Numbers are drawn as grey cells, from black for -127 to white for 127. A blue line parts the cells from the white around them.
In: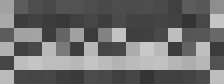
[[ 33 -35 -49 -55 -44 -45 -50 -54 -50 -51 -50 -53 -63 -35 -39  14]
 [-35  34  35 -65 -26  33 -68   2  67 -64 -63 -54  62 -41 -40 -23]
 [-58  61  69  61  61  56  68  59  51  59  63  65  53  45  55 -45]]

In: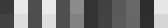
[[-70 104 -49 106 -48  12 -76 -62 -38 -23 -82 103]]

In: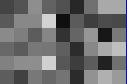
[[ -59  -44   14  -29  -46  -88  -15   41   41]
 [  10   -1  -35    6  -77  -26   22 -104   -6]
 [   1   13   14   80  -40  -66  -35  -94  -15]]

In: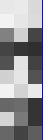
[[104 106  89]
 [  1  81 -58]
 [-46  98 -61]
 [114  82 106]
 [ 84  -6 -75]]

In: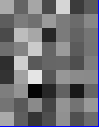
[[  43  -27   38  -53   86  -68  -38]
 [ -53   61   39  -88   -4  -28  -10]
 [ -81   78  -38  -25  -24  -49   -1]
 [  -1   20 -123  -89  -29 -103  -25]
 [  42  -33  -75  -49   17  -48  -19]]

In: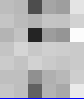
[[ 61  56 -50  37  30 100]
 [ 52  66 -91  29  21 124]
 [ 75  67  82  74  69  74]
 [ 70  62 -30  51  40 106]]

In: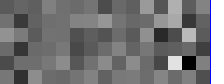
[[ -37  -26  -32    0  -15  -20  -11  -51  -22  -32   26  -42   48  -34
     3]
 [  18   -4  -36  -13  -14  -47  -33  -44  -19  -37   16  -86  -51   58
   -36]
 [ -52  -17  -17   -7   12  -40  -14   11  -28   12  -20  -56   98 -126
     0]]
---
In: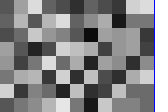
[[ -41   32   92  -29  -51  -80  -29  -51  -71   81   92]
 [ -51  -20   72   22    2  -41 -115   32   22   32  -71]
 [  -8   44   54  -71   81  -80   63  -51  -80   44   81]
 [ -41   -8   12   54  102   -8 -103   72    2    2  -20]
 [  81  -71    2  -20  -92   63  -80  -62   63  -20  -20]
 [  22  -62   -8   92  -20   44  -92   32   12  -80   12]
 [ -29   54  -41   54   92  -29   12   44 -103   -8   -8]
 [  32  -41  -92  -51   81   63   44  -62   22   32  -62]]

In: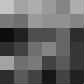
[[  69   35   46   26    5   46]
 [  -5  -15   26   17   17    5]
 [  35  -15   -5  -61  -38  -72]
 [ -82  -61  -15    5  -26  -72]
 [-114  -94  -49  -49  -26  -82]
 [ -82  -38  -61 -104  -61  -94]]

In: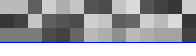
[[-72 -61  69 -33 -43 -52  79  69 -33 -24  79  58  91 -72]
 [ -4  -4  -4 -52 -61 -24  58  46  15  58  46  35  35 -61]
 [ 58  58 -33  79  46  69 -43 -52  69  91 -43 -61 -72  79]]

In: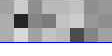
[[ 45  88  34  66  57 -51   5  34]
 [ 34  77  15  57  57  66  15  24]
 [ 45 -90   5  -4  66  77  24  15]]

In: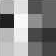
[[-95 121  15 -27]
 [ 68  88 -16 -56]
 [ 47  97 -47 -27]
 [ 57 109 -56 -77]]

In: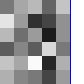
[[  68   39  122  -88   48]
 [  -6   39   57  -26   68]
 [  57  -16   27 -100   17]
 [  48    6   -6  -58   27]
 [ -35    6  -35   88   -6]
 [ 100   27  -79  -58   17]]

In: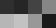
[[  54   66   24 -101]
 [ -80  -89  -60    6]]

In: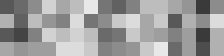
[[ 49 -30  61  21   1  92 -10  12  73  92  39  73 -39  49  12  92]
 [ 39  21  30  30  92  92  73   1  12  21  73 104 -21  30 -50  49]
 [-39 -21  12  82  39  61 104 -10 -30   1  61  61  39  21 -69  12]
 [-39 -59   1  82  61  82  61 -21 -10  73  39  30   1  30 -69  49]]
